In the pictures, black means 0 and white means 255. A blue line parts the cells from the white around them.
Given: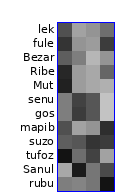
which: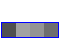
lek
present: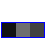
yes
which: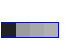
Mut
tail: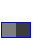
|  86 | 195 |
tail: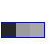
| 102 |
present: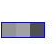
no
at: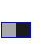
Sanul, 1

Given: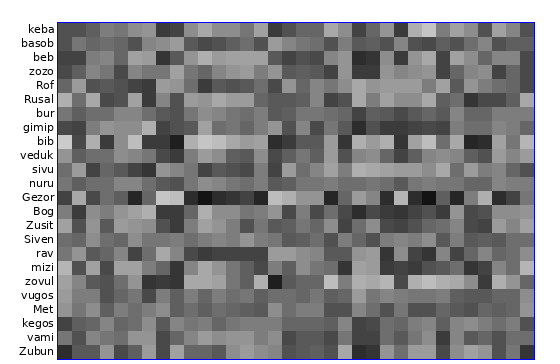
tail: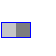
| 161 | 141 |  81 | 161 | 133 |  81 |
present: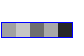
no
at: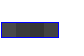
Bog, 23
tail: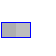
| 175 | 168 | 141 |  59 | 175 | 148 | 102 |
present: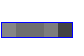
no
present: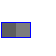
yes

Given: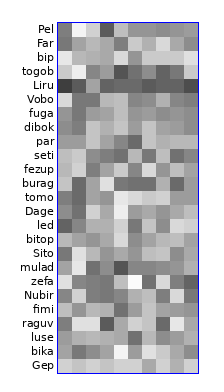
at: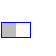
zefa, 5
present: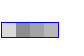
yes
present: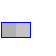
yes
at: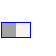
bika, 4
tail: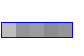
| 141 |
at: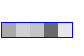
raguv, 5
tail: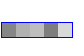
| 120 |

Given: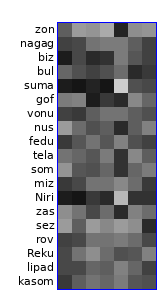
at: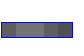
vonu, 3
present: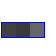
no
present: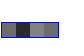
yes
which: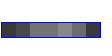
miz
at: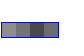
zas, 1

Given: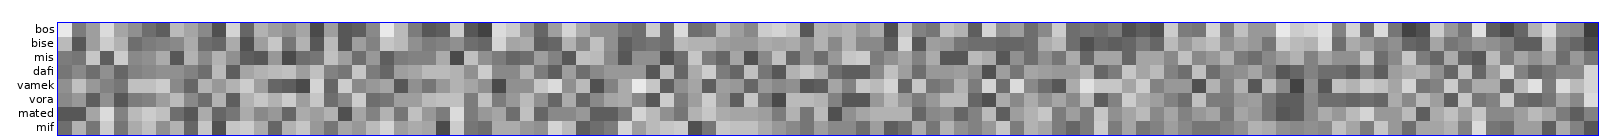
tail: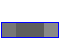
| 110 | 110 | 102 | 110 | 102 | 171 | 137 | 186 | 158 |  94 | 198 | 118 | 130 | 204 | 110 | 102 | 118 | 165 | 137 | 219 |
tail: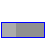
| 118 | 110 | 204 | 110 | 219 | 110 | 118 | 186 | 158 | 137 | 204 | 212 | 198 |  87 | 178 | 171 | 178 | 152 | 171 |  80 | 192 | 130 | 118 | 192 | 178 |  94 | 212 | 144 | 158 | 110 | 137 | 204 | 110 | 118 | 110 | 124 |  80 |  94 |  80 | 204 | 124 | 118 | 212 | 130 | 192 | 152 | 152 | 233 | 204 | 212 | 225 | 130 | 212 | 110 | 219 | 118 |  66 |  80 | 204 | 152 | 118 | 225 |  94 |  74 | 102 | 178 | 219 | 144 | 137 |  60 |

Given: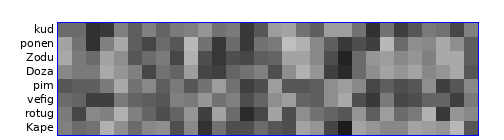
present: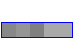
yes
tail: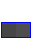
| 100 | 100 |  63 | 122 |

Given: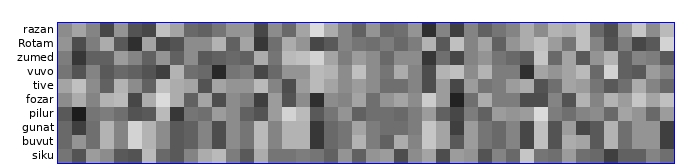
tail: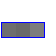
| 156 |  97 |  71 | 125 |  97 | 156 | 148 | 156 | 219 | 125 | 111 | 132 | 140 | 105 | 164 | 148 | 105 | 156 |
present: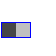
yes
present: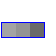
yes
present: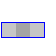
no
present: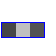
yes

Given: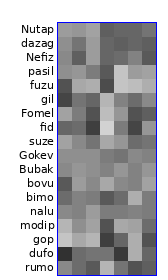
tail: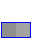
|  82 | 168 | 162 | 108 |
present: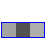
no

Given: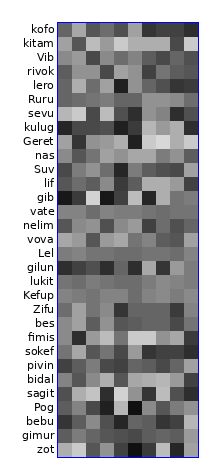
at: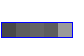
gimur, 6
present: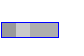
yes
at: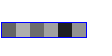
lero, 1
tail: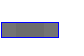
| 116 | 109 | 131 |

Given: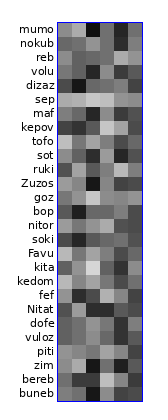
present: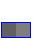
no
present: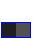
no
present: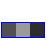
yes
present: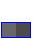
no

